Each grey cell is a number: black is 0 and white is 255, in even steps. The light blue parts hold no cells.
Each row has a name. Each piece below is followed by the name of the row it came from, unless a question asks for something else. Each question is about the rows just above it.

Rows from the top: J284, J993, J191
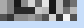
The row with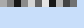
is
J284
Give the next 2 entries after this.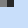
[40 40]
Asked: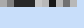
J993

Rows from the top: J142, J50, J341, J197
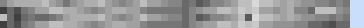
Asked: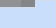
J197
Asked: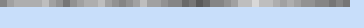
J142
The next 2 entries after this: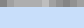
[190 161]
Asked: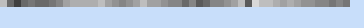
J341
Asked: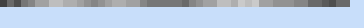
J197

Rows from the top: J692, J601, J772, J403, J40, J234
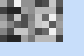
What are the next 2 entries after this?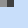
[ 79 199]
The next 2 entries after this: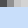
[ 92 159]
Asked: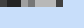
J234
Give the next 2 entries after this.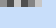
[106 242]
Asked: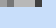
J234
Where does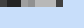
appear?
J601

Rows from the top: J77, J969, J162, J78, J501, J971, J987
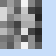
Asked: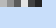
J501
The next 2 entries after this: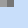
[243 132]

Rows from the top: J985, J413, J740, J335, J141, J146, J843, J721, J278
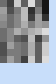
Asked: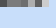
J721
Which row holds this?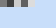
J278

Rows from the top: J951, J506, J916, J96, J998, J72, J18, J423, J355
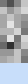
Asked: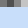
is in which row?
J951
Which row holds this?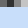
J18
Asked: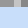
J423

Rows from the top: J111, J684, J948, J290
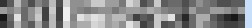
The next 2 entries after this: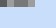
[157 144]
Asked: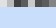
J290
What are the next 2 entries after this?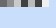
[132 225]
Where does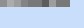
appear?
J684
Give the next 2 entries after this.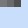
[79 92]
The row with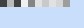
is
J948
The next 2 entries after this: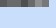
[106  79]

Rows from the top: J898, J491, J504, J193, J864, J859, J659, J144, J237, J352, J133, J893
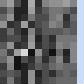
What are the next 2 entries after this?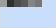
[60 90]
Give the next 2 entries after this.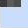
[104 118]
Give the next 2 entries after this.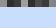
[118 132]
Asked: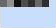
J237

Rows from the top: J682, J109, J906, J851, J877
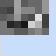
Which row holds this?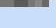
J877
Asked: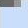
J682
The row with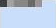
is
J109
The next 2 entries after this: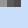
[223  64]
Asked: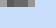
J682
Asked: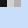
J851

